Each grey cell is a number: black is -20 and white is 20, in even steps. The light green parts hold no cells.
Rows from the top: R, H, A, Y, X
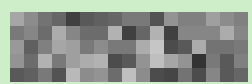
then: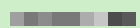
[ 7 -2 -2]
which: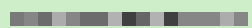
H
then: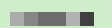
[ -4   8 -10]
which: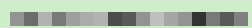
Y
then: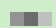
[ 2 -8 -9]
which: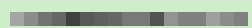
R

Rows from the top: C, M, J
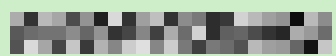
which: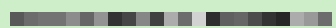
M
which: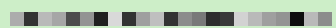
C
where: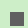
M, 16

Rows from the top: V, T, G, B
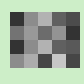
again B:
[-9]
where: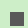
G, 5
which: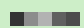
V

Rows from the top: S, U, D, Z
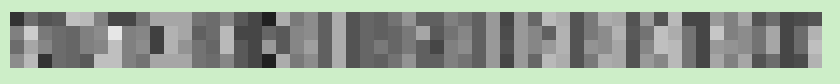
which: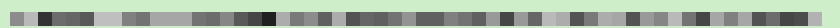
Z
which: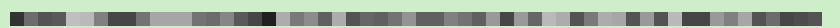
S
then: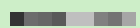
[ 6  6 -2]
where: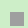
D, 22

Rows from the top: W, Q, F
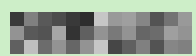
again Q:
[3]
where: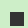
Q, 5
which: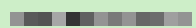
Q
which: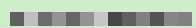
F
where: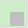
F, 2
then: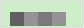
[-4 -3  5]
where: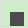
W, 4

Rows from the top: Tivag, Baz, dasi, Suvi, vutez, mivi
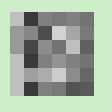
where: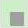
vutez, 2
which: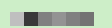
Suvi

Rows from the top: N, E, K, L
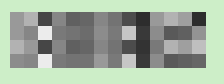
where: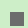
E, 6
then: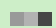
[ 1 -5 -4]
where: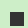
K, 10
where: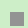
E, 14

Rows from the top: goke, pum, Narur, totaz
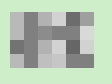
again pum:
[0]
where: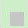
totaz, 4
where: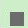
goke, 5
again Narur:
[13]
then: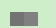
[ 8 13 -4]
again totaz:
[0]

